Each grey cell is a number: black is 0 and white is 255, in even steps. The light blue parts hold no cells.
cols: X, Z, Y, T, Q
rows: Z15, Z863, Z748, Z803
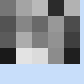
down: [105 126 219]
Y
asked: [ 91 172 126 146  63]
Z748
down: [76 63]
Q
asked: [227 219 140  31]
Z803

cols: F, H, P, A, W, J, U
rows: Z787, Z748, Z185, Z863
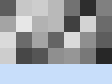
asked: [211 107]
Z748
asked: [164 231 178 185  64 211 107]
Z748
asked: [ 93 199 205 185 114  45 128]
Z787

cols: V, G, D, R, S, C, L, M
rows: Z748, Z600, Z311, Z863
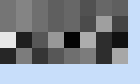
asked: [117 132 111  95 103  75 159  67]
Z600
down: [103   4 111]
S

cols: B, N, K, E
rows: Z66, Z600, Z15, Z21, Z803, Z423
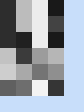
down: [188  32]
N
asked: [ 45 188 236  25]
Z66
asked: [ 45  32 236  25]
Z15
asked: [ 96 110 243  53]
Z423
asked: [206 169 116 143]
Z803

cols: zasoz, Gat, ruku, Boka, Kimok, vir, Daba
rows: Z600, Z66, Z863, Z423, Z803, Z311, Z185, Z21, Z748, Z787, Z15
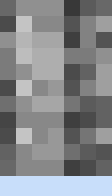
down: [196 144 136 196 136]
Gat
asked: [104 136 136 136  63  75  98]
Z15

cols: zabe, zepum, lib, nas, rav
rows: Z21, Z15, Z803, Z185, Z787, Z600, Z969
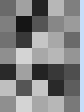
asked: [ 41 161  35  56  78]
Z787
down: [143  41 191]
zabe
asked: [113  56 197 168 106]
Z803

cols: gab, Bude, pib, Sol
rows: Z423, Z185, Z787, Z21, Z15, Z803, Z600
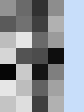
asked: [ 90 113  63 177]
Z185
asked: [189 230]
Z787
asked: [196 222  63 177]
Z600
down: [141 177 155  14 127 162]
Sol
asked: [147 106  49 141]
Z423

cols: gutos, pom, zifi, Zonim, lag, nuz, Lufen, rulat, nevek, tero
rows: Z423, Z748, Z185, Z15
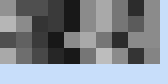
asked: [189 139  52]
Z15
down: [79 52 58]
zifi
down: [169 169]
Lufen
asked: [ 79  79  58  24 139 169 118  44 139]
Z423

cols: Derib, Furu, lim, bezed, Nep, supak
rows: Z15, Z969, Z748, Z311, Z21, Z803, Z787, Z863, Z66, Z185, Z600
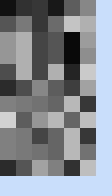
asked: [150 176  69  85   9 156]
Z748
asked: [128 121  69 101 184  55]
Z66
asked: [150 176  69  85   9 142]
Z311
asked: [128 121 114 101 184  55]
Z787
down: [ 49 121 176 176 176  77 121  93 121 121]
Furu

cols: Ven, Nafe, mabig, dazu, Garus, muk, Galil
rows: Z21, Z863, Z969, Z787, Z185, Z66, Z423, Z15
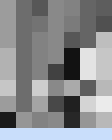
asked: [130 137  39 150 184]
Z15
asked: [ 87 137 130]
Z21
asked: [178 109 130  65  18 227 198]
Z185

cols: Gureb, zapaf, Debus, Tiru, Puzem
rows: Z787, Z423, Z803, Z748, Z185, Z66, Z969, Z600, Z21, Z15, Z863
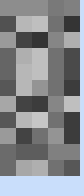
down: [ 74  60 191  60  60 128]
Puzem
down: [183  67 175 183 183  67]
zapaf
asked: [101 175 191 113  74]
Z748
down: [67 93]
zapaf
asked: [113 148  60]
Z21
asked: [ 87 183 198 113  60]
Z600
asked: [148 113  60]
Z66

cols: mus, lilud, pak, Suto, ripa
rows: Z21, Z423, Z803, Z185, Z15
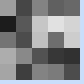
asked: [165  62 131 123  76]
Z15
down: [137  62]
lilud

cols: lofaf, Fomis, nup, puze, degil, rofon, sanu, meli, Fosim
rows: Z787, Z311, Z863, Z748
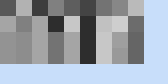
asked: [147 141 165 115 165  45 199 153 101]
Z748
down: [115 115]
puze

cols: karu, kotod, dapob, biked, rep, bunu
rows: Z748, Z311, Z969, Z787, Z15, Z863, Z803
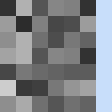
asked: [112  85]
Z803
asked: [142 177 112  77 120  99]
Z969
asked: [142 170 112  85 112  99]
Z803

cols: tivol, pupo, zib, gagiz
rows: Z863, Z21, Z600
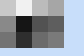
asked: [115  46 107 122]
Z600
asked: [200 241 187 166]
Z863
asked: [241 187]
Z863
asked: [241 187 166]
Z863

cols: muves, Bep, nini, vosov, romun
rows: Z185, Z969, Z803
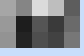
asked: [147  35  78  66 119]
Z803
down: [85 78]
nini

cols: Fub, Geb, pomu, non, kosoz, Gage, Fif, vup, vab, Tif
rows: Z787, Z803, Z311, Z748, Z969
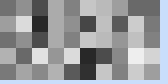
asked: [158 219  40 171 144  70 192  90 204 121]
Z803
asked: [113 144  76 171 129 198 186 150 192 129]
Z311
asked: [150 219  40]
Z748
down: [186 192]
Fif
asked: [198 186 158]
Z787

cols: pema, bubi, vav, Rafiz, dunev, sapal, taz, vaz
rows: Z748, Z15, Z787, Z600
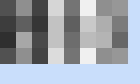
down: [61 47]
pema
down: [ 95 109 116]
dunev
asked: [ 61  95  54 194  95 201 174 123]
Z15

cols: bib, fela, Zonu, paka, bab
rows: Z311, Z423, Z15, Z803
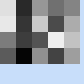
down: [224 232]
bib
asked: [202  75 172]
Z423
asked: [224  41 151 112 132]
Z311

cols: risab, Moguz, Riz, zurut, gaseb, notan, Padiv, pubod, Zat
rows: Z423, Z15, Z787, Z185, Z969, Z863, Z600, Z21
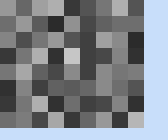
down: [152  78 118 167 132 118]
Moguz
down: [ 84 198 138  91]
gaseb
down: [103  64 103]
notan

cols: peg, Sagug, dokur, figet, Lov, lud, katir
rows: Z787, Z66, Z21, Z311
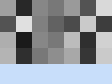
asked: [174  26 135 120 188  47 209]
Z21
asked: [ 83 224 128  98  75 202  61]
Z66
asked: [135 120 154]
Z787
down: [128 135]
dokur

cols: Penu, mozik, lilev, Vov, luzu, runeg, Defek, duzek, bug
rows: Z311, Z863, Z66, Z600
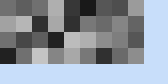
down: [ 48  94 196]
lilev
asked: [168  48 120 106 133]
Z863
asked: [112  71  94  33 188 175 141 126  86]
Z66
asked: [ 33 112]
Z600
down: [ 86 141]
bug
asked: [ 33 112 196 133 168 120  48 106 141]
Z600
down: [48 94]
lilev

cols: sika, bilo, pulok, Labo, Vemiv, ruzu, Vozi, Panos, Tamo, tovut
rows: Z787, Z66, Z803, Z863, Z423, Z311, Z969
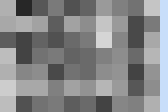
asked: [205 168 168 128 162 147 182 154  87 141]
Z311
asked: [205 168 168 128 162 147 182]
Z311
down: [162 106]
Vemiv
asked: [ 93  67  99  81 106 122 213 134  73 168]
Z803
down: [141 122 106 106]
ruzu
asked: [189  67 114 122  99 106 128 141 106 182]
Z863

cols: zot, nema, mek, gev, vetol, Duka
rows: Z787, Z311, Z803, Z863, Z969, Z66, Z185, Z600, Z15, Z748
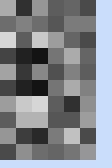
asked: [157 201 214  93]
Z185
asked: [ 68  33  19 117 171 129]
Z66
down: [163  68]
zot
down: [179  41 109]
mek

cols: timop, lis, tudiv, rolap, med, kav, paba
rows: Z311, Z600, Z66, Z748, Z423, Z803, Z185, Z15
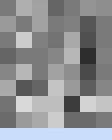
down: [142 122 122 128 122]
paba
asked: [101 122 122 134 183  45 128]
Z748
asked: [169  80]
Z66
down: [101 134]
timop
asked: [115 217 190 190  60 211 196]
Z185

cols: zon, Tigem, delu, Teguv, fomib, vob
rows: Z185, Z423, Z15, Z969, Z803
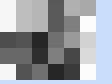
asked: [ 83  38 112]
Z15
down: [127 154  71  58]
fomib
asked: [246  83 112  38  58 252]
Z803

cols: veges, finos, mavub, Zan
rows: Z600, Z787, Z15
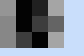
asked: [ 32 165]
Z600
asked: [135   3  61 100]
Z787
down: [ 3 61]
finos
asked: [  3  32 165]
Z600
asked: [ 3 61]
Z787
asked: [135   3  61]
Z787

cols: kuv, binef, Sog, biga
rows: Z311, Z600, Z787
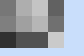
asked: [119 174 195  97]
Z311
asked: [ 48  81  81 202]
Z787
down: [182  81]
Sog

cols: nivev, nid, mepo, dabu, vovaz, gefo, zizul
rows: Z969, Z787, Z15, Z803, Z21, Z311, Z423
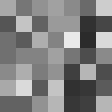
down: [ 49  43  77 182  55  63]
gefo
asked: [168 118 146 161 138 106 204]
Z969
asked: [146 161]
Z969

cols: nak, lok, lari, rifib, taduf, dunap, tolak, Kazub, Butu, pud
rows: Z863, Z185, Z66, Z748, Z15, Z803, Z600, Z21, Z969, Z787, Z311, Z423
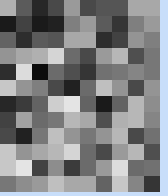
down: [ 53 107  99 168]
dunap
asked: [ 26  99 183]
Z600
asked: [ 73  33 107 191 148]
Z803
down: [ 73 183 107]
Butu
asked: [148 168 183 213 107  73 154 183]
Z787
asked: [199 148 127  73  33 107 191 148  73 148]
Z803

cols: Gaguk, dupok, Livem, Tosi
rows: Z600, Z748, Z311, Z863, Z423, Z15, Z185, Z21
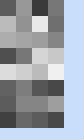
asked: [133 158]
Z185
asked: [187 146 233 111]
Z748
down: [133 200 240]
Tosi
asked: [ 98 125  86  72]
Z15
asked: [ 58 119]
Z600
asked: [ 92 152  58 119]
Z600
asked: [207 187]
Z423

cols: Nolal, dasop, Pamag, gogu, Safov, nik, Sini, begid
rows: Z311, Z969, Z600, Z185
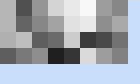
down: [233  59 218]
nik
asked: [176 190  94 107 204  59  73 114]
Z600
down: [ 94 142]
Pamag
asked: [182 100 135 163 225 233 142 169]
Z969

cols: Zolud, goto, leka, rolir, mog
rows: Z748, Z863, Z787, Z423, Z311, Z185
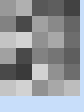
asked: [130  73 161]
Z863
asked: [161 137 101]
Z863
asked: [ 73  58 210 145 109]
Z311
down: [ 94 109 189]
mog
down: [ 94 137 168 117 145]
rolir

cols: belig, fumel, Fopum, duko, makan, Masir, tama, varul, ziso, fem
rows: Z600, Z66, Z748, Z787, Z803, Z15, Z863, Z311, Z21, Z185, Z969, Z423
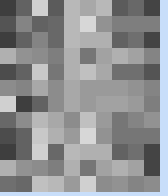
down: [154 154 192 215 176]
Masir
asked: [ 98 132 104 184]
Z748
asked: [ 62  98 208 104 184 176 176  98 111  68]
Z185
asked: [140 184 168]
Z311
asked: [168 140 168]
Z15

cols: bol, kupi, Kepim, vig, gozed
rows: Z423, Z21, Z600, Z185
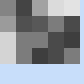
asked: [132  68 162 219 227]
Z423
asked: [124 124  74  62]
Z600
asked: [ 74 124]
Z185
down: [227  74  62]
gozed

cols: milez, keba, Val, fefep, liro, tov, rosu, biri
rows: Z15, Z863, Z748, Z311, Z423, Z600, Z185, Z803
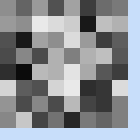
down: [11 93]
keba
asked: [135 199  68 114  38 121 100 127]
Z803
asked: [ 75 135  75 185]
Z185

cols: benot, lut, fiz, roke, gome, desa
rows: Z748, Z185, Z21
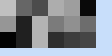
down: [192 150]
benot
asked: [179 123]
Z185
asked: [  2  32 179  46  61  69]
Z21
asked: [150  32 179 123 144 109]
Z185

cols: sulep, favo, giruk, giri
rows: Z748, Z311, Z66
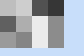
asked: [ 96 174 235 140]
Z311
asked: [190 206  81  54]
Z748
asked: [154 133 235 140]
Z66

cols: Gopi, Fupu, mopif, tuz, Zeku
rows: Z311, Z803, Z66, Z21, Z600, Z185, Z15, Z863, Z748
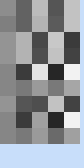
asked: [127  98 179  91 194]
Z803
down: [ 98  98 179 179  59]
Fupu
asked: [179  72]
Z66
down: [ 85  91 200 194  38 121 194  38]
tuz

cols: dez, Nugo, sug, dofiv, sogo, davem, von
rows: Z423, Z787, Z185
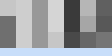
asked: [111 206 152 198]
Z185
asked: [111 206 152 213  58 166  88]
Z787
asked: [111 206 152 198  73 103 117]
Z185

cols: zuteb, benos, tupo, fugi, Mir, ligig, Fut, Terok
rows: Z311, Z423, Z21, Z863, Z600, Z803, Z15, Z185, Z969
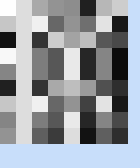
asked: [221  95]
Z969
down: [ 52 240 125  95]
tupo

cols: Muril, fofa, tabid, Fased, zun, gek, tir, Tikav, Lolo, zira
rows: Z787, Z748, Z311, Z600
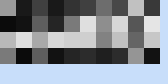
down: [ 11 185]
Muril
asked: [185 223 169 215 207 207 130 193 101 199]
Z311
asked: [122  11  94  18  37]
Z600
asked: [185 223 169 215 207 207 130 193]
Z311
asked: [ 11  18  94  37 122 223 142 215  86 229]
Z748
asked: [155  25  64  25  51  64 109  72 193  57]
Z787

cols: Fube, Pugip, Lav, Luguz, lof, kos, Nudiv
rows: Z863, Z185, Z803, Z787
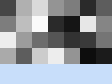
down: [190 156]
Pugip
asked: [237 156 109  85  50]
Z803
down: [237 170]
Fube
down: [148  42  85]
Luguz
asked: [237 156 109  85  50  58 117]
Z803
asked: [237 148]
Z787
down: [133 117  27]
Nudiv

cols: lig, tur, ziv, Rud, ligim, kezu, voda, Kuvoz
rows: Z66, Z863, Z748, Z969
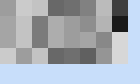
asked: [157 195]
Z969
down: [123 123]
ziv
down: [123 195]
ziv
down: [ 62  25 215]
Kuvoz
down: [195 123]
ziv
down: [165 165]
lig
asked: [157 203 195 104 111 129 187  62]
Z66

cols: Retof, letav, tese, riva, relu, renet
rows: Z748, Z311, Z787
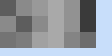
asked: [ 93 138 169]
Z311
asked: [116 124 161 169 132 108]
Z787
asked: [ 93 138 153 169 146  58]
Z748

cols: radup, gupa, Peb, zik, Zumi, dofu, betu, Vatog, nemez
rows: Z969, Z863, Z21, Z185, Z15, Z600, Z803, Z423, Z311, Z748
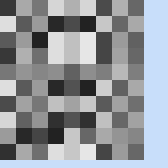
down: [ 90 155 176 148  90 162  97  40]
gupa
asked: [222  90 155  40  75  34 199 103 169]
Z863
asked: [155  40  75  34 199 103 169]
Z863
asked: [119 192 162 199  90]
Z803

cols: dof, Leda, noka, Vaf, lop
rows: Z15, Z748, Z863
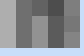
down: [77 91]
Vaf
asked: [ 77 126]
Z15

